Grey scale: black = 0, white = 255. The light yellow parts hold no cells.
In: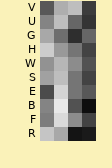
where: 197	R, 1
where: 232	B, 2
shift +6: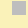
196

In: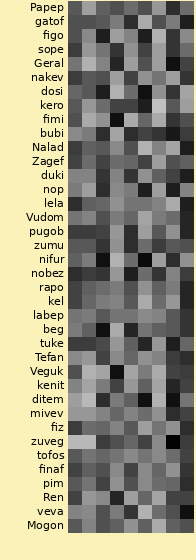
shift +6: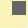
108
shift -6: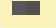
82, 74
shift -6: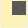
82
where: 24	bubi, 8
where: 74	tuke, 3
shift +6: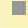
157
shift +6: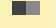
72, 143

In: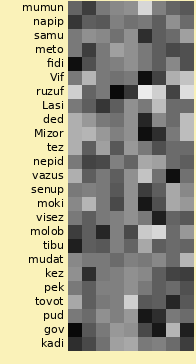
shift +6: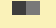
67, 127
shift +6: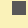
94

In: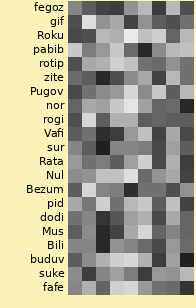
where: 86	dodi, 4
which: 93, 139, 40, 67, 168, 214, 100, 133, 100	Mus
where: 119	pid, 2

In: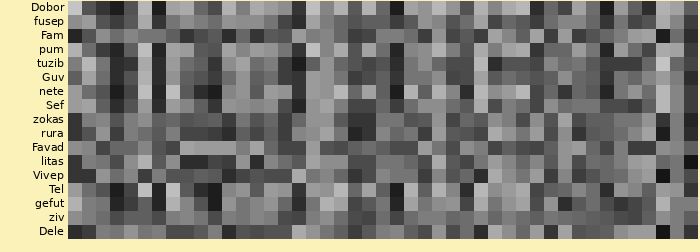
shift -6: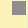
135
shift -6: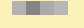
171, 127, 164, 177

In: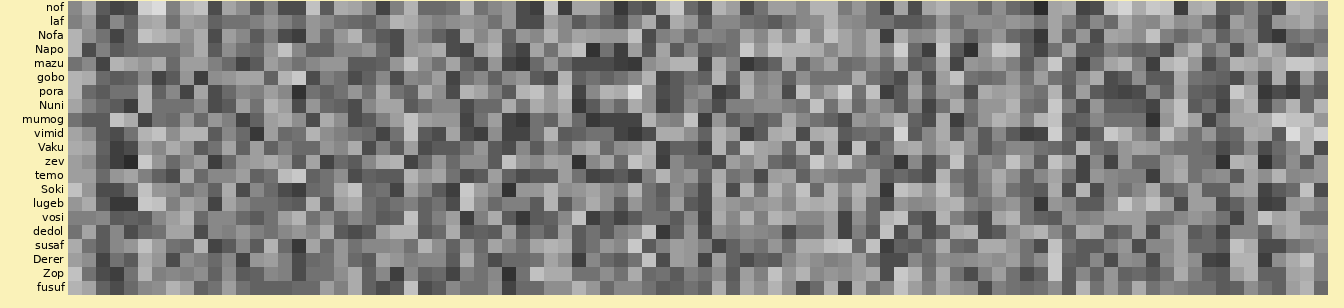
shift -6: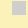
200
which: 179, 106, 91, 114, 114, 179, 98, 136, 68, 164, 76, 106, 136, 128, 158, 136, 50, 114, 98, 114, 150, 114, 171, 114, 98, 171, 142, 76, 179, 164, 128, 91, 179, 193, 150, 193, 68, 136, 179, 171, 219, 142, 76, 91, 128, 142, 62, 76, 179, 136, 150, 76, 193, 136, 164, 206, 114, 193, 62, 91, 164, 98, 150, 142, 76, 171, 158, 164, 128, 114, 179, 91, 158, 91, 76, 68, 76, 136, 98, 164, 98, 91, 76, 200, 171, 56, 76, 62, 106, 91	pora
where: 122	nof, 56
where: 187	temo, 16
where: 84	Napo, 42

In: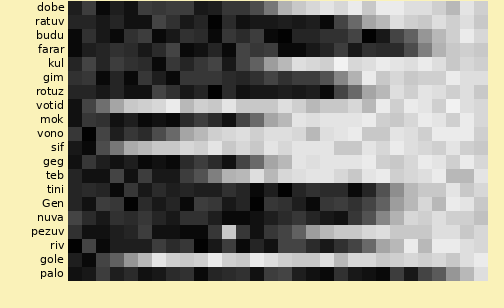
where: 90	palo, 27
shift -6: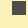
70
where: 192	nuva, 30
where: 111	votid, 3

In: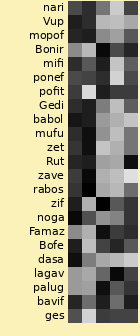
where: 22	babol, 1
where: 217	pofit, 2
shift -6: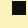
9
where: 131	noga, 4

